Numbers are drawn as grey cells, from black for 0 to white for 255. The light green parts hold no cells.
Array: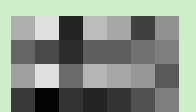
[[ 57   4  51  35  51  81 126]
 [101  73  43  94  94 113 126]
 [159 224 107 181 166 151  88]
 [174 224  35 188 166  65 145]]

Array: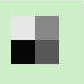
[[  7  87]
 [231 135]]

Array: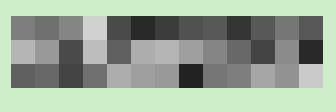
[[ 96 104  68 112 173 159 153  34 118 126 166 146 202]
 [126 112 133 209  74  41  60  81  88  53  88 118  88]
 [181 153  74 189  96 173 181 159 133 104  68 139  41]]

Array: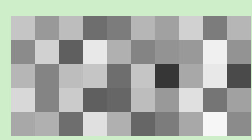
[[139 209  95 232 176 132 147 153 240 147]
 [168 176 110 224 176 102 124 168 246 139]
 [182 132 189 197 110 197  54 168 232  74]
 [197 153 189 110 124 182 161 209 124 182]
 [216 132 203  95 102 189 153 224 117 161]]

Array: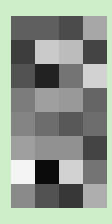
[[ 61 202 188  68]
 [ 82  34 116 210]
 [ 95  95  75 167]
 [124 159 153 101]
 [132 109  88 109]
 [138  82  55 174]
 [159 145 145  68]
 [244  11 210 116]]

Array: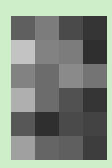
[[ 87  47  74  67]
 [ 95 124  74  53]
 [130 108 138 116]
 [160 101  95  61]
 [175 108  81  53]
 [195 130 124  47]]

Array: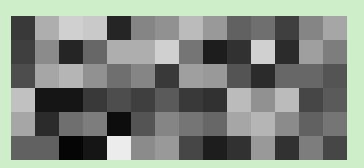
[[ 57 174 208 201  37 133 145 187 153  97 111  63 133 166]
 [ 63 139  37 103 174 174 208 117  29  49 208  43 159 125]
 [ 77 166 181 145 111 133  57 159 153  84  43 103 103  84]
 [ 97  97   5  21 236 139 153  70  29  49 153  49 125  70]
 [166  43 111 125  13  84 133 117 103 166 181 139  97 117]
 [193  21  21  57  77  63  90  57  49 187 145 187  70  90]]

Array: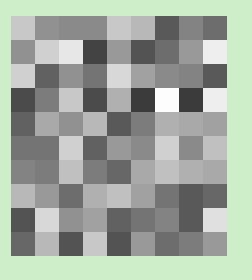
[[ 75 124 200  75 176  59 253  59 238]
 [ 83 216 145 161  97 116 131  89 224]
 [ 97 169 145 184  89 124 176 169 161]
 [103 184  83 200  83 153 109 124 153]
 [116 116 208  97 153 138 208 138 192]
 [131 124 192 124 103 169 192 176 169]
 [145 208 231  67 153  83 109 153 238]
 [184 153 109 176 192 161 116  89 103]
 [200 145 138 138 200 184  89 131 109]
 [208  97 145 116 216 161 138 131  89]]
